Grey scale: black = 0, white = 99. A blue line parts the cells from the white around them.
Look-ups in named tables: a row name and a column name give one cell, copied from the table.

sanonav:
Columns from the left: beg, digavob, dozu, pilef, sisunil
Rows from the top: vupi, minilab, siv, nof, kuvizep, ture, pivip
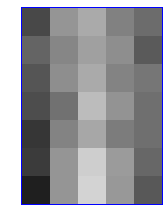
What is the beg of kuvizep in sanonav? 21
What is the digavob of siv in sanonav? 55
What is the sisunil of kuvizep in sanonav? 43
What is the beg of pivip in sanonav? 12
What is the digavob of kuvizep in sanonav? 51
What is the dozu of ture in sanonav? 80
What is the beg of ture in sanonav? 23
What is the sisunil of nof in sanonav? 43
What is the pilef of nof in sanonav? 57

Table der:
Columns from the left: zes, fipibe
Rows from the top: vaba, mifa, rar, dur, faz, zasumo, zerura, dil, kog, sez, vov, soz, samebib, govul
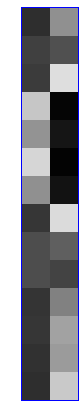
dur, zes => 77
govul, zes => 18
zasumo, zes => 83
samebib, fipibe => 60
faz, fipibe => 8
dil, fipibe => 85
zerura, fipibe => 7
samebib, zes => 19
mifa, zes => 25
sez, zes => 30
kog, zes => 30
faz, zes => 57
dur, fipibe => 2

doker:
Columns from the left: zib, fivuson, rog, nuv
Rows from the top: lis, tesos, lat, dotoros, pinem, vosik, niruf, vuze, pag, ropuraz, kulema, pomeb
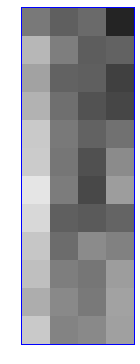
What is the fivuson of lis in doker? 37
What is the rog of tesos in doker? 36
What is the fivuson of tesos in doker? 49
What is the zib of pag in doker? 77
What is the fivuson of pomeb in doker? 51
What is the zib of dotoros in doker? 69
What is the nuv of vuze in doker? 39
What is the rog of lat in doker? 37
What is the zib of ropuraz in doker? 74
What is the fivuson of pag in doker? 42
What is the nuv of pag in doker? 50
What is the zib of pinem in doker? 78
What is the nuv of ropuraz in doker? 61
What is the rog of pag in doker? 54
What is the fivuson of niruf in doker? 48
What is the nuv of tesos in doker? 38
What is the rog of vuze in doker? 35
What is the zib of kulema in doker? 67

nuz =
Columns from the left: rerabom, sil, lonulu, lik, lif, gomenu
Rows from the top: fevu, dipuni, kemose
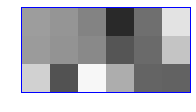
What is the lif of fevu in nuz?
43
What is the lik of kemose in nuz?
67
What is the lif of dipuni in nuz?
41
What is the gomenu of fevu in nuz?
88
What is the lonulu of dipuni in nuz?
53
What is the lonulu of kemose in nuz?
96
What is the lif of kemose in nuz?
39
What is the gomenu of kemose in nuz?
38
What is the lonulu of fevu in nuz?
51
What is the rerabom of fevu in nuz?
61
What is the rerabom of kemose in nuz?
81
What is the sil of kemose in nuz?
32
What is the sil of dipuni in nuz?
57
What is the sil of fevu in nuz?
58
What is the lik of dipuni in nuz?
33
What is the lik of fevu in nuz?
16

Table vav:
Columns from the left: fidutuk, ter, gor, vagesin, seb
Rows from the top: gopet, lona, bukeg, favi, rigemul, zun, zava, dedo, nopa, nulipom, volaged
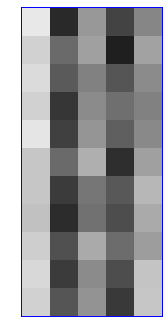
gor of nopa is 66
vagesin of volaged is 22
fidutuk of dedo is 75
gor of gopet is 59
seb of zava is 71
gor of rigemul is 58
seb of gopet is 52
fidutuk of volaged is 81
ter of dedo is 17
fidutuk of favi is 81
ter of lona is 41
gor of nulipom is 54
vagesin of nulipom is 30
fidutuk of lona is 81

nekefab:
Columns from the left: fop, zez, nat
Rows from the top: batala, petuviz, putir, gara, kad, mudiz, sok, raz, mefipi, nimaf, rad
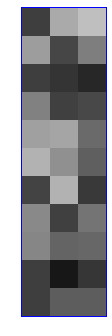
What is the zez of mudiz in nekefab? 56
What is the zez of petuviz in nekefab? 27
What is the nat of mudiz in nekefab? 37
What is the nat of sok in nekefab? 22
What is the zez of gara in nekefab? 25
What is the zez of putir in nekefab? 20
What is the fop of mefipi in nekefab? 52
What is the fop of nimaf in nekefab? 24
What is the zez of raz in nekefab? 25
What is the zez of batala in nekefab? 66
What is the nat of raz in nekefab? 45
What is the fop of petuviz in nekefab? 61
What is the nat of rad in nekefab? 36
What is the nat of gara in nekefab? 28

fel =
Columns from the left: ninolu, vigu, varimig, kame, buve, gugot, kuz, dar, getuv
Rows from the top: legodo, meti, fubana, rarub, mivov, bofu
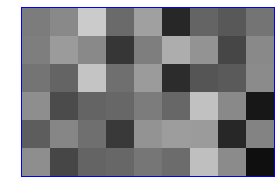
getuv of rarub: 9
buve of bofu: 46
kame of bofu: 40
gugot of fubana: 17
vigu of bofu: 27
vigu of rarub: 29
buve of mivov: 57
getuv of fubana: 54
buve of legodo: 62
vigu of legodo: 53

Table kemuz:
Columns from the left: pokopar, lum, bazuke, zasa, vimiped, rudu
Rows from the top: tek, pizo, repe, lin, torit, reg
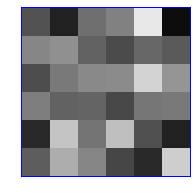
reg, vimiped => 16
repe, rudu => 58
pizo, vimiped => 40
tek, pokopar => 32
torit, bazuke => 45
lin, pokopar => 49
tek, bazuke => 43
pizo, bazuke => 38
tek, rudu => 5
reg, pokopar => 36
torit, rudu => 13
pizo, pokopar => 52
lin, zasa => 28
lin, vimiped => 46
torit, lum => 76
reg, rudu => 80
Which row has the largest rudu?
reg

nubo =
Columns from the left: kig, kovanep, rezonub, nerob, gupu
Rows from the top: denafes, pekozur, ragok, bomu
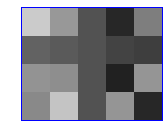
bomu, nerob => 58
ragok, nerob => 13
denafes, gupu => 49
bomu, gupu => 15
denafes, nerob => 15
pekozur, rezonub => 32
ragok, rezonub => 32
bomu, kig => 53
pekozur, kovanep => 35
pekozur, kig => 38
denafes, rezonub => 32
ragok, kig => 57
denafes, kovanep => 59
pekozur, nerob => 26
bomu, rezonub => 32
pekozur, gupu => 24
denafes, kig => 79

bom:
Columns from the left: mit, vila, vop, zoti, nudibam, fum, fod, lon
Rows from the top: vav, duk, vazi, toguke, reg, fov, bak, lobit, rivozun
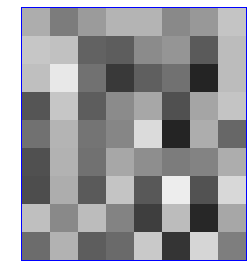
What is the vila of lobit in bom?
53
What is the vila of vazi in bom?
90
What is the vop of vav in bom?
60
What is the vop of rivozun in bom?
36
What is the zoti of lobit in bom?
51
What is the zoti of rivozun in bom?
41
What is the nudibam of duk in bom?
54
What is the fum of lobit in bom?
73
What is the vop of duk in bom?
38
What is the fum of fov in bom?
48
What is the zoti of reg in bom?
52
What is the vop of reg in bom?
45
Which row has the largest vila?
vazi

